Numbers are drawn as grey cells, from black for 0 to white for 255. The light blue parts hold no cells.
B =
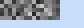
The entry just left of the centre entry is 158
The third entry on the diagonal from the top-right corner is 158
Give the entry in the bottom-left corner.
143
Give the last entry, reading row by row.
114
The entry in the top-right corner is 70
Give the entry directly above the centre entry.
143
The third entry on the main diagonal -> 55
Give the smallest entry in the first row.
39
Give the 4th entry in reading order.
55
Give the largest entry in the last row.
184
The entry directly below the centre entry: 199
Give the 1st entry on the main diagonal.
55
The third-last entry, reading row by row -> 84
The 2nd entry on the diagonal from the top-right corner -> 114
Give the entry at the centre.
143
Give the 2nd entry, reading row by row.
170

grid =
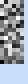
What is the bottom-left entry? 4
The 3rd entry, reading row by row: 208
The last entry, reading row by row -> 68
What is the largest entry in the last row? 152
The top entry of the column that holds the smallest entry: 239
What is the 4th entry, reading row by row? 195
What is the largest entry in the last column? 223
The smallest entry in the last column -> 36
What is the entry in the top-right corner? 111
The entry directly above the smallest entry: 139
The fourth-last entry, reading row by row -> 68
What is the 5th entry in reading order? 195
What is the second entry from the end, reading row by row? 84
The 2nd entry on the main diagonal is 208
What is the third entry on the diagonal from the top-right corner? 195
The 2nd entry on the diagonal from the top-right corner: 168

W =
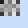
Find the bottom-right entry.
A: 80
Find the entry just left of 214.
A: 120
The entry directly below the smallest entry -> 173
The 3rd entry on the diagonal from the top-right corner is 161
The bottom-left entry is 53
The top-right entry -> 65

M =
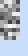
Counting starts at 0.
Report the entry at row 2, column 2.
132
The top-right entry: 77
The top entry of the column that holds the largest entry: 237
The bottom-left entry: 221
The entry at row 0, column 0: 145
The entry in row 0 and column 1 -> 221
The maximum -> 251
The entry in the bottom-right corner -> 221
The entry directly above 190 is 77
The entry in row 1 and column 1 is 107
